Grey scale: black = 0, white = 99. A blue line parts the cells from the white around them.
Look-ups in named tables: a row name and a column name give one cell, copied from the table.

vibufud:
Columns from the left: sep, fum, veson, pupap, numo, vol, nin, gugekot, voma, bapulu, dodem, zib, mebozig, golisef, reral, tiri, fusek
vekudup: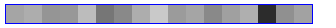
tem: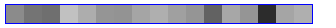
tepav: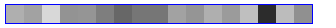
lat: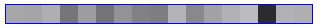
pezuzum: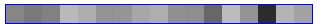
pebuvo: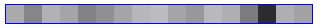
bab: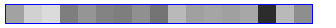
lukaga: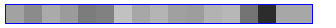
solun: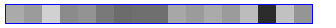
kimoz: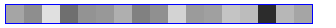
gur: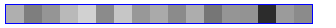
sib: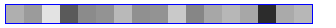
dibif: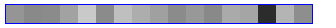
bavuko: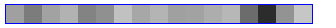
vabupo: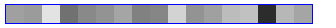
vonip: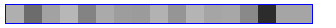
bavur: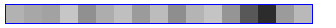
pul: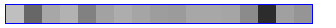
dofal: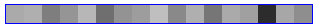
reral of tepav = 17
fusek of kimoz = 64
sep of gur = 68
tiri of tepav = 73
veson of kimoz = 87
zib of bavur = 76
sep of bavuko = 62
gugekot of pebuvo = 71
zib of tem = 38
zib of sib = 65
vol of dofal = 43
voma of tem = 68
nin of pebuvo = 64
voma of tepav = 46
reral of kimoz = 17

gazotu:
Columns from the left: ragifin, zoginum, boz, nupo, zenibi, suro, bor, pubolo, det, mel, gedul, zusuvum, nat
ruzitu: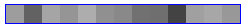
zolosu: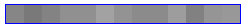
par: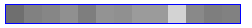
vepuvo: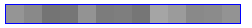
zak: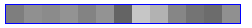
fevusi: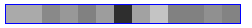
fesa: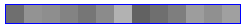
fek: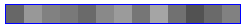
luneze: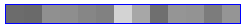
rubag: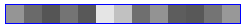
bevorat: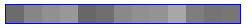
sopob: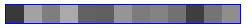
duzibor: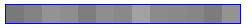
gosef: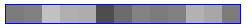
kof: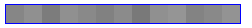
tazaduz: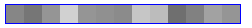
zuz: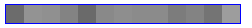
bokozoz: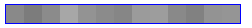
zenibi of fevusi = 50
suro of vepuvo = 48
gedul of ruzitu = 62
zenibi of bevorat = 40
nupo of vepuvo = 46
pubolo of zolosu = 54
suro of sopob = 37
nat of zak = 56
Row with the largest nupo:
tazaduz

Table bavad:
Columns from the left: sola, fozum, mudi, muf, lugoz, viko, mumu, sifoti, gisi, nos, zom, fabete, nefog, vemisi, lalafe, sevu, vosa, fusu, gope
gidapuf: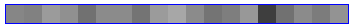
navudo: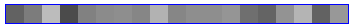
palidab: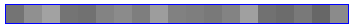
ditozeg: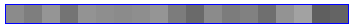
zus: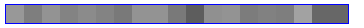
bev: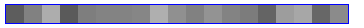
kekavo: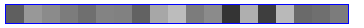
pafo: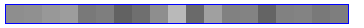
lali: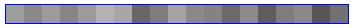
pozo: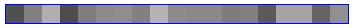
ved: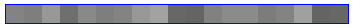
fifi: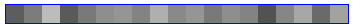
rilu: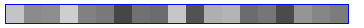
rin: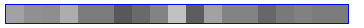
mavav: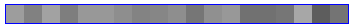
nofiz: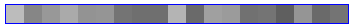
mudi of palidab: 63
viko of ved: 49
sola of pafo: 55
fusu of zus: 40
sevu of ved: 51
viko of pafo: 49
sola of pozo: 31
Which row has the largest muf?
rilu

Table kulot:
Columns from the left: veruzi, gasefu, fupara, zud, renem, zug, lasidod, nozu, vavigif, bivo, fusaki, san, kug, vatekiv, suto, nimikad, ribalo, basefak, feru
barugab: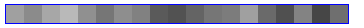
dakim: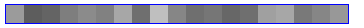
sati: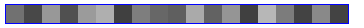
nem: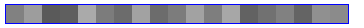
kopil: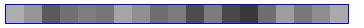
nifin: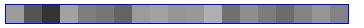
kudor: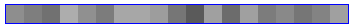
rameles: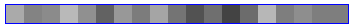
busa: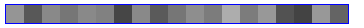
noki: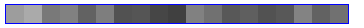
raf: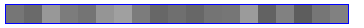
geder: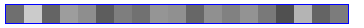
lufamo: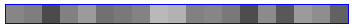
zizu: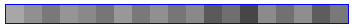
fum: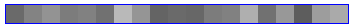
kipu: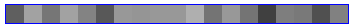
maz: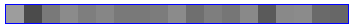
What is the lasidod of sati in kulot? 25
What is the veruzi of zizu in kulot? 65
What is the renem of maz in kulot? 49
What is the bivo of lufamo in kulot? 69
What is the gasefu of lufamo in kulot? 49
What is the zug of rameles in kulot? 38
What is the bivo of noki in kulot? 25
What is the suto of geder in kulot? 47
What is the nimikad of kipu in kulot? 49
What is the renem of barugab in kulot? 56
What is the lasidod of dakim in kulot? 65
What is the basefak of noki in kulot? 38
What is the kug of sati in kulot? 58
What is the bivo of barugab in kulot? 32
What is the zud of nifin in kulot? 63
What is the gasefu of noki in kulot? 66

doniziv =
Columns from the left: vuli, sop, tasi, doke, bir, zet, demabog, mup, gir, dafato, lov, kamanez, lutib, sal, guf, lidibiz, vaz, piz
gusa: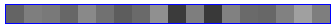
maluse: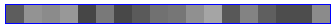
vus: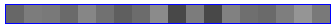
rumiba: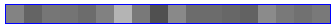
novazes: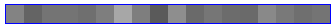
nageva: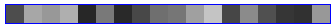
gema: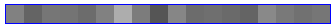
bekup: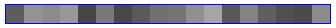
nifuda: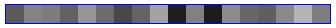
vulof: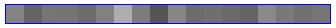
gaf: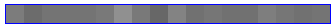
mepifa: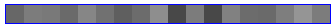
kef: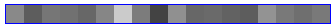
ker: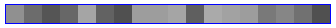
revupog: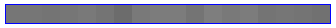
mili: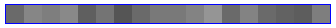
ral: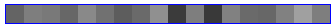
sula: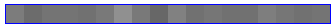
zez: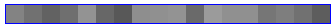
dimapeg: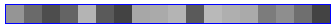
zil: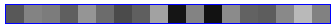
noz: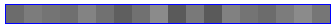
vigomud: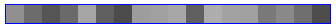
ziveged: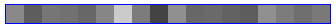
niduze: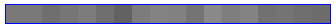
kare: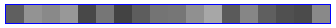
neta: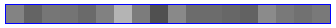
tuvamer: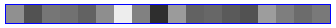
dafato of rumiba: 53
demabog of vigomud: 29
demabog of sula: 56
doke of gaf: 45
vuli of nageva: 30
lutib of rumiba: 40
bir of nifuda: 58
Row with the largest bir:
dimapeg

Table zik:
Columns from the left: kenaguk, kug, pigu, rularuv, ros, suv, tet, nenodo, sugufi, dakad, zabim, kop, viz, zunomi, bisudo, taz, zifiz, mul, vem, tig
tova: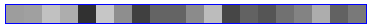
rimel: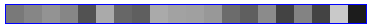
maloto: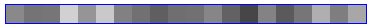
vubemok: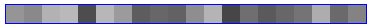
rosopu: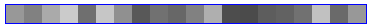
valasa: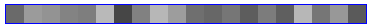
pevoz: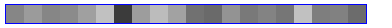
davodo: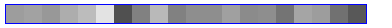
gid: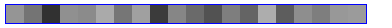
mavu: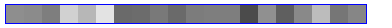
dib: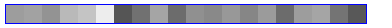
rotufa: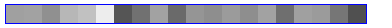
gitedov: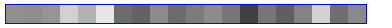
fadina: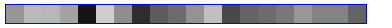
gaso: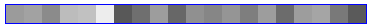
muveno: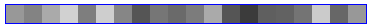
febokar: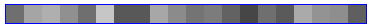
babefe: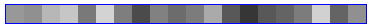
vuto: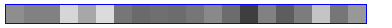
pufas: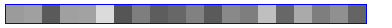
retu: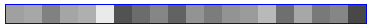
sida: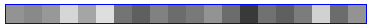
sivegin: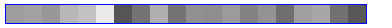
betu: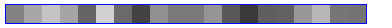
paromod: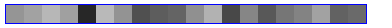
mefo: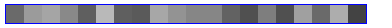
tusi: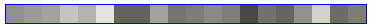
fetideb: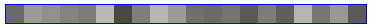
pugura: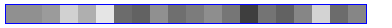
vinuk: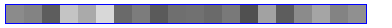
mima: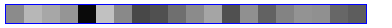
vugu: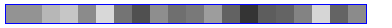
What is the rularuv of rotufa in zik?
71
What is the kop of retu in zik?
48
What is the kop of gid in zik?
32
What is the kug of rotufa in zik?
63
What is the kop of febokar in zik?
48
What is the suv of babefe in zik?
82
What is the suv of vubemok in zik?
71
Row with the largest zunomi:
retu

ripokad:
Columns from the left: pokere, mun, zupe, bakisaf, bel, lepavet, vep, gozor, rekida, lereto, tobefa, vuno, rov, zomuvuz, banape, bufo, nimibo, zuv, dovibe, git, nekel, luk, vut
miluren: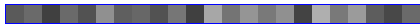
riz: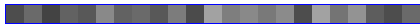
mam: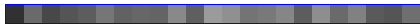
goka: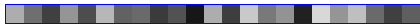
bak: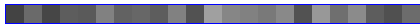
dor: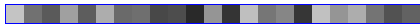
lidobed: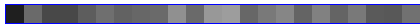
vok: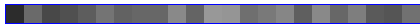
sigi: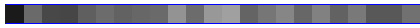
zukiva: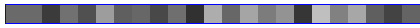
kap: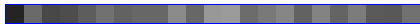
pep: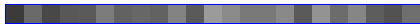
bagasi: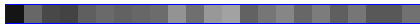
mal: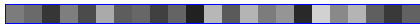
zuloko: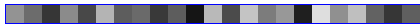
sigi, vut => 44
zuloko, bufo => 59
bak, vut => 42
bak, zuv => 59
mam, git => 50
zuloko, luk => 21
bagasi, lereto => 57
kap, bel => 36
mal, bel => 29
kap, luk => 34
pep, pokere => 23
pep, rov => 54
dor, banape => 46
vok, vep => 38
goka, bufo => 57
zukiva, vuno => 67
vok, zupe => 28
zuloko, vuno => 72
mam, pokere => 19
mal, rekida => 25

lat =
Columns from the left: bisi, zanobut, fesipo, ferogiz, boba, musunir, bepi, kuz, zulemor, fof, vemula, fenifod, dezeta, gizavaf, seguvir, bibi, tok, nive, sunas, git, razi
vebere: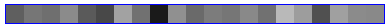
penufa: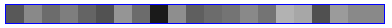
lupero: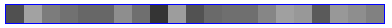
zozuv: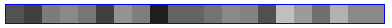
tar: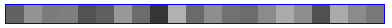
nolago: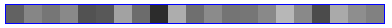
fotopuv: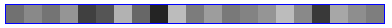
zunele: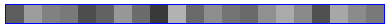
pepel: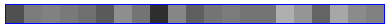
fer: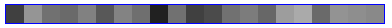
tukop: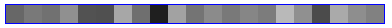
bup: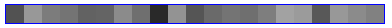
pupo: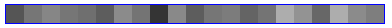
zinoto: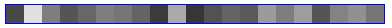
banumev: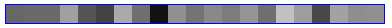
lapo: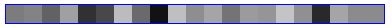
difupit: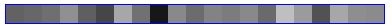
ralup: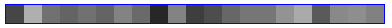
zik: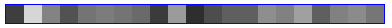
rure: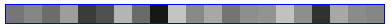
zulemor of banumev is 7
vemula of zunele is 41
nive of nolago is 29
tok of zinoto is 61
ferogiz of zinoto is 33
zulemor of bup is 16
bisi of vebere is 37
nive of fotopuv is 22
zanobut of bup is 59
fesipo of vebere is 43
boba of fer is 50
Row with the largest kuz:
zozuv

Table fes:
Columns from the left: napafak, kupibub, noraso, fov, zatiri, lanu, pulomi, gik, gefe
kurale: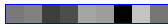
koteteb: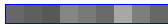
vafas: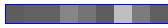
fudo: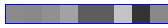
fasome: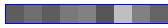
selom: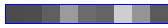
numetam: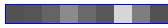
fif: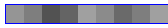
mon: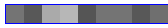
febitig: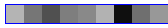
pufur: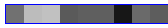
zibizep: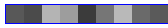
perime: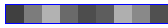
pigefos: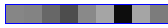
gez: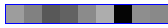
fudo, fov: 63
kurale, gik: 76
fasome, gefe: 39
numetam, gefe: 32
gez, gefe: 53
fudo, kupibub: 53
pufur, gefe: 36
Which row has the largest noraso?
pufur

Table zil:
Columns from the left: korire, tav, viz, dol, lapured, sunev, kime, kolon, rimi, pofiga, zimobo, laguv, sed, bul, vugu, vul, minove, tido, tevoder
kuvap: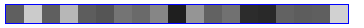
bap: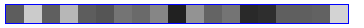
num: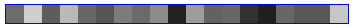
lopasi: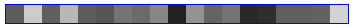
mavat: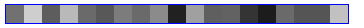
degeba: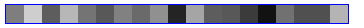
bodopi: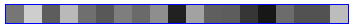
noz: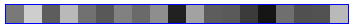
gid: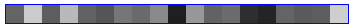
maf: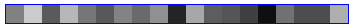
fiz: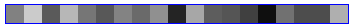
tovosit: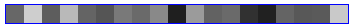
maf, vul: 44
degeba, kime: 50
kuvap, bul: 17
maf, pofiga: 14
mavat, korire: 44
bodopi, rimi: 55
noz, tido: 32

